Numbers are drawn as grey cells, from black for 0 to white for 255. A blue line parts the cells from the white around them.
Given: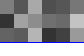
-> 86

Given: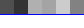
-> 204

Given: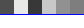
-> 145

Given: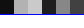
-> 135

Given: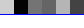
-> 181

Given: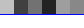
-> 158

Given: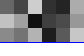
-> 36
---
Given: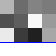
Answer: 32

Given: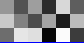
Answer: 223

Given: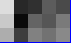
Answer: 129

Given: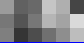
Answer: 77

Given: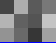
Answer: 54

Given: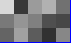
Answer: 92

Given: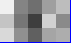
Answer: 96

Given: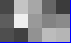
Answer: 146

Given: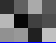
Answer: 32
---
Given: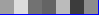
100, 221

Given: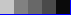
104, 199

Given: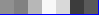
248, 248

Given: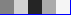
37, 245

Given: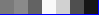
249, 249

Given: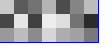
237, 237

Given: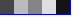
133, 222

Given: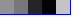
37, 196

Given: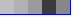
155, 191

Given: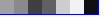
97, 242
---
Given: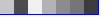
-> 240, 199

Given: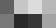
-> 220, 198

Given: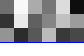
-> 248, 234

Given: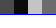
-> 196, 108

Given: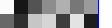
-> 251, 227

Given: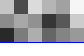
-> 246, 219
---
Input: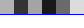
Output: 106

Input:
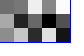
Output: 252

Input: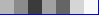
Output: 101

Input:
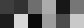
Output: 23

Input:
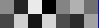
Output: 132

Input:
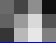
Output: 98
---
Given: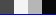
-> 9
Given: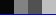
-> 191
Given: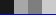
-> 203
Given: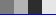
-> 230
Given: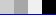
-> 2
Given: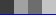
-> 196
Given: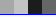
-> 102
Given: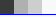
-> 249
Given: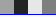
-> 127
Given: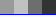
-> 51
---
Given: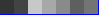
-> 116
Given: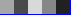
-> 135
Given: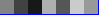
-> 131
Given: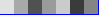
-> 155
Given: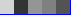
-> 128
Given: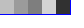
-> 155
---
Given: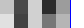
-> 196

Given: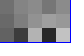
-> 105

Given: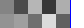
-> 132

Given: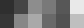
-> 47

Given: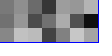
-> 113

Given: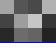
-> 67

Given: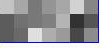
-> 92

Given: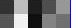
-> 50
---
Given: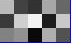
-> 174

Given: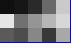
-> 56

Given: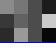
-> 76

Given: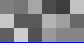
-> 134

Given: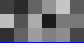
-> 142

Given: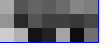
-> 13

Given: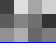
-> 104
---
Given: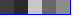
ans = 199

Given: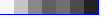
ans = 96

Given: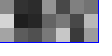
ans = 100

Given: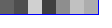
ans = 63

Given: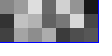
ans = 98

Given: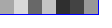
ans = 196

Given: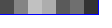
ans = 173
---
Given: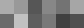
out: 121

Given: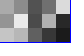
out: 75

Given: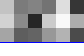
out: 203

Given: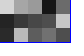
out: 71

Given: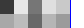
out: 104

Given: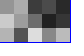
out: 109

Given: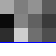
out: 132

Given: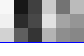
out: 225
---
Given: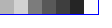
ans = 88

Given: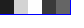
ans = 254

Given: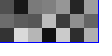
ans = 188

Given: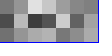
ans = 83

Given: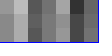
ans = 121

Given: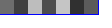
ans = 77

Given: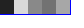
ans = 137

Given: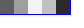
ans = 243
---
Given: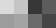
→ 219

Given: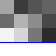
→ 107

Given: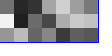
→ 242

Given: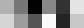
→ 178

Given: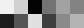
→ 241

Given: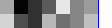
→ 168

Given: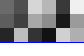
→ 93

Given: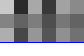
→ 131

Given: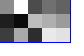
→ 30
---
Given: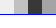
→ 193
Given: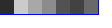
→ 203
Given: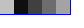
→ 14
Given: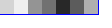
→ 239
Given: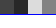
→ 40
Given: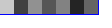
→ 64
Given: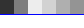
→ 125
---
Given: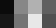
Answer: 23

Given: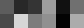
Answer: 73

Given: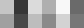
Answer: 160

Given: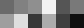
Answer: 158

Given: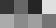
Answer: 171

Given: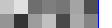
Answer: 149
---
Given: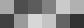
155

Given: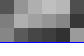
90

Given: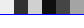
48

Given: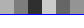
125

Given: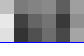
51

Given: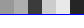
174

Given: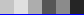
224

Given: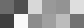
249
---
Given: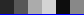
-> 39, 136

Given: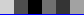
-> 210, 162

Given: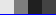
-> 231, 67

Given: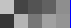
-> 195, 148

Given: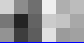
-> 211, 161

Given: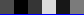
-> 75, 123

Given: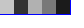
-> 198, 27
